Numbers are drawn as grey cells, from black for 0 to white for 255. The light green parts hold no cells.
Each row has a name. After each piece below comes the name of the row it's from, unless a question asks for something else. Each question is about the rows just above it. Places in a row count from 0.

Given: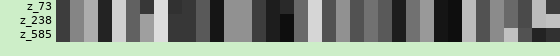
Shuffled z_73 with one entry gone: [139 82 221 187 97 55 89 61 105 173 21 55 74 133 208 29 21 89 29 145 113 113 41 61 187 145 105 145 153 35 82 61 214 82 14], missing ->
[49]
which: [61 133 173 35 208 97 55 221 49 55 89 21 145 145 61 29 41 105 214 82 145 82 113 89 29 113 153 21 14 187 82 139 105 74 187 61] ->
z_73

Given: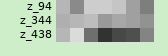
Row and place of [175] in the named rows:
z_344, 0
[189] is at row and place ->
z_344, 2
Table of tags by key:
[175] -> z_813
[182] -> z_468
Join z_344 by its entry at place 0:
z_813
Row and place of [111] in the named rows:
z_438, 2
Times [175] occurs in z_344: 1

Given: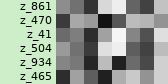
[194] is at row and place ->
z_861, 7
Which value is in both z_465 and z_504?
[94]

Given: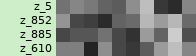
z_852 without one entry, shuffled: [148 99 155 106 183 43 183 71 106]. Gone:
[63]
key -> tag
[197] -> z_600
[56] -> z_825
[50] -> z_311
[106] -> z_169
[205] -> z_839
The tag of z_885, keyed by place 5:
z_311
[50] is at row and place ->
z_885, 5
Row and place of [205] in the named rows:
z_885, 8
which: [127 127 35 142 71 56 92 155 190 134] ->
z_610

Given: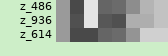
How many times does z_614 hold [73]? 2
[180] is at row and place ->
z_486, 6
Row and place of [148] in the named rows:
z_614, 5

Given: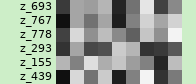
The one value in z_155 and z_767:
[129]
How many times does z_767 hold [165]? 3
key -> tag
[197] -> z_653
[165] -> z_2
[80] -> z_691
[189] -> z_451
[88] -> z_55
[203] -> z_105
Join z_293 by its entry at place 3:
z_691
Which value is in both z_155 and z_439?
[129]
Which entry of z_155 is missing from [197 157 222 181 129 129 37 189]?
[173]

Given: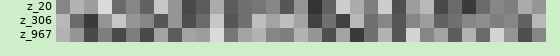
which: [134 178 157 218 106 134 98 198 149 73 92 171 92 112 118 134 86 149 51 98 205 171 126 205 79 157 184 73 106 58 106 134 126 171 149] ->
z_20
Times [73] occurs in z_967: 3
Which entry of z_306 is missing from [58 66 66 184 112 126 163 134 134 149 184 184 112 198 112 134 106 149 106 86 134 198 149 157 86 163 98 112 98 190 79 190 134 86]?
[142]
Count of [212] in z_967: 2
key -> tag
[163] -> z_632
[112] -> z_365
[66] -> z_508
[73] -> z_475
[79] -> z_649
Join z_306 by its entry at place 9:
z_649

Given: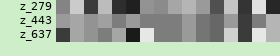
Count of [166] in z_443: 1
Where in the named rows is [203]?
z_279, 1
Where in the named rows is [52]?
z_279, 13
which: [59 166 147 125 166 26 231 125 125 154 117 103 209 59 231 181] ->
z_637
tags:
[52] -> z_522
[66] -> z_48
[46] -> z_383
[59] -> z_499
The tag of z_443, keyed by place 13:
z_499
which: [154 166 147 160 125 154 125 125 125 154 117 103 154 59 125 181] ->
z_443
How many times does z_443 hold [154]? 4

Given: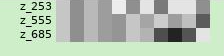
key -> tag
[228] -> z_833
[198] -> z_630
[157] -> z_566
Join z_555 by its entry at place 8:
z_566
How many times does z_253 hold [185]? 1
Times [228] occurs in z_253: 3

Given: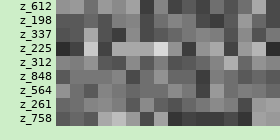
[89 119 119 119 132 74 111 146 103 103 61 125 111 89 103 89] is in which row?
z_848
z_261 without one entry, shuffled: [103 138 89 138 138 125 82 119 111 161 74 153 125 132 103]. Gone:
[96]
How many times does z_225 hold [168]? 4

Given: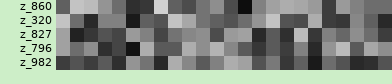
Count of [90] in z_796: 5
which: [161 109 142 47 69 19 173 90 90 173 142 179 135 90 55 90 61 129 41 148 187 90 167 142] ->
z_796
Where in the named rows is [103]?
z_827, 20
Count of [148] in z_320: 1
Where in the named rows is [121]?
z_982, 15
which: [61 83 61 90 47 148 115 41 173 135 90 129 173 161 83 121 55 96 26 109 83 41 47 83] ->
z_982
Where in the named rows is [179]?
z_796, 11

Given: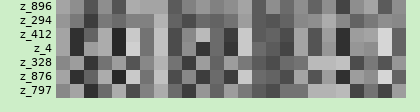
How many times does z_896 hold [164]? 5
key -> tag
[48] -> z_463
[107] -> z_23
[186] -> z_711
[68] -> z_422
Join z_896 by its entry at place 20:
z_422

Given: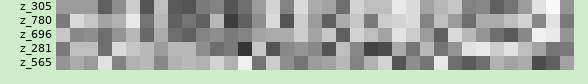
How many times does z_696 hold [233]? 1
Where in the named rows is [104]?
z_696, 6
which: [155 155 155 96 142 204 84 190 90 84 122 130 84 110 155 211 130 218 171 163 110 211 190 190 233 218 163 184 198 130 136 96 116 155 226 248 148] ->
z_305
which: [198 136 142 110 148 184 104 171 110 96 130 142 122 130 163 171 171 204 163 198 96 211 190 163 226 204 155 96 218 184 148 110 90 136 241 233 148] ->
z_696

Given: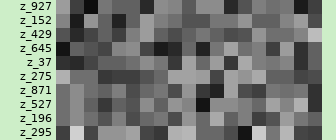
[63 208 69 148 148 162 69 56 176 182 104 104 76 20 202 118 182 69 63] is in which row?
z_295
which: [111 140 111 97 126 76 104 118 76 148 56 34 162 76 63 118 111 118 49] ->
z_871
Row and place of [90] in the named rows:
z_927, 9

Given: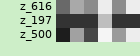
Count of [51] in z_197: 5
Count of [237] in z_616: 2
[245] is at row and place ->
z_500, 3
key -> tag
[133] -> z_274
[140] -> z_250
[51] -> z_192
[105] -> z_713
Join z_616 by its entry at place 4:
z_250
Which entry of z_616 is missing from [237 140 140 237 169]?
[105]
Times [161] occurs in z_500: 1

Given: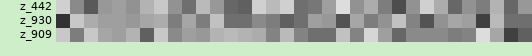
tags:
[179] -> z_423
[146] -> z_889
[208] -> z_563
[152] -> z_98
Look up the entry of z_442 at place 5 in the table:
z_889
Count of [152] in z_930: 2
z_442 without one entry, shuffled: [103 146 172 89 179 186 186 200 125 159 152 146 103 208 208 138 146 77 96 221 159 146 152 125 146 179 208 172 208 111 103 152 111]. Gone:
[119]

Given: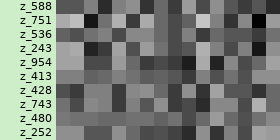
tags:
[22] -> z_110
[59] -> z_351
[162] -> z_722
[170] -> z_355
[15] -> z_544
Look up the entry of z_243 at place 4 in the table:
z_722
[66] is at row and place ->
z_252, 8
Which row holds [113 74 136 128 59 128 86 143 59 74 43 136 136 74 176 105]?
z_743
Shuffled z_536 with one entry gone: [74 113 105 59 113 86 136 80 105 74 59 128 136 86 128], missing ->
[98]
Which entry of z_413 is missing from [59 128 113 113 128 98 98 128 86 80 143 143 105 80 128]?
[92]
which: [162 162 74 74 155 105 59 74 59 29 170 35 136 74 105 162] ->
z_954
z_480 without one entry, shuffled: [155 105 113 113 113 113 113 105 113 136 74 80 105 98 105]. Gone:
[120]

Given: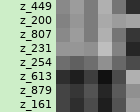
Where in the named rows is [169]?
z_200, 3
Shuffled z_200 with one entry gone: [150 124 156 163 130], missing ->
[169]
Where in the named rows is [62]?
z_613, 2
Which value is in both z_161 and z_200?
[156]
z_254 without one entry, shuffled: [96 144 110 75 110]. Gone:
[104]

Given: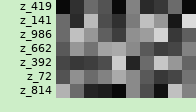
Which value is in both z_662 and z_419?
[130]
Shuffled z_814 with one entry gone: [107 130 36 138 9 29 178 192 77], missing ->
[17]
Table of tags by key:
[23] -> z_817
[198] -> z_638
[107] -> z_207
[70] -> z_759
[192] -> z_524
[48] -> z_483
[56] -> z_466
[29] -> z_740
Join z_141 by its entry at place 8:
z_817
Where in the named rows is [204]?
z_392, 4
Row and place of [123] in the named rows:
z_141, 5
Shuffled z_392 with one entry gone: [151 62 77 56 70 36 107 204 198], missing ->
[101]

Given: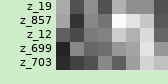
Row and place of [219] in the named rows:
z_12, 6
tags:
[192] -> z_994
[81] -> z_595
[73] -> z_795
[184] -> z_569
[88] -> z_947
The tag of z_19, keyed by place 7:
z_595
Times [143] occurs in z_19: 3
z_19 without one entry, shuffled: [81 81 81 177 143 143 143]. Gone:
[170]
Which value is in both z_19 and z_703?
[81]

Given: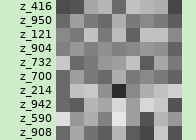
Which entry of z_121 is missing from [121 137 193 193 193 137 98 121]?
[187]
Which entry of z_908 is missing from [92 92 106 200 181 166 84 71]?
[114]

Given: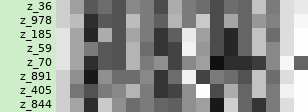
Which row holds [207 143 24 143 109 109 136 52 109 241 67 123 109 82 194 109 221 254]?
z_891
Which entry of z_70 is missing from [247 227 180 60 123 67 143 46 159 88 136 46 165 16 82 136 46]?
[101]
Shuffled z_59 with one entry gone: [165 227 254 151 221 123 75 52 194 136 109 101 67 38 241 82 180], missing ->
[88]
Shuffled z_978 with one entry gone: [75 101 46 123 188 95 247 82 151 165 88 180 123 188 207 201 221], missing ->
[129]
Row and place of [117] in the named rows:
z_405, 1

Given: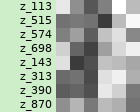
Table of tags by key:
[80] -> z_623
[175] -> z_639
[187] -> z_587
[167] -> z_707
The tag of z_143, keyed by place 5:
z_707
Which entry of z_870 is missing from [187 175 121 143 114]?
[181]
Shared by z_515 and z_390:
[121]

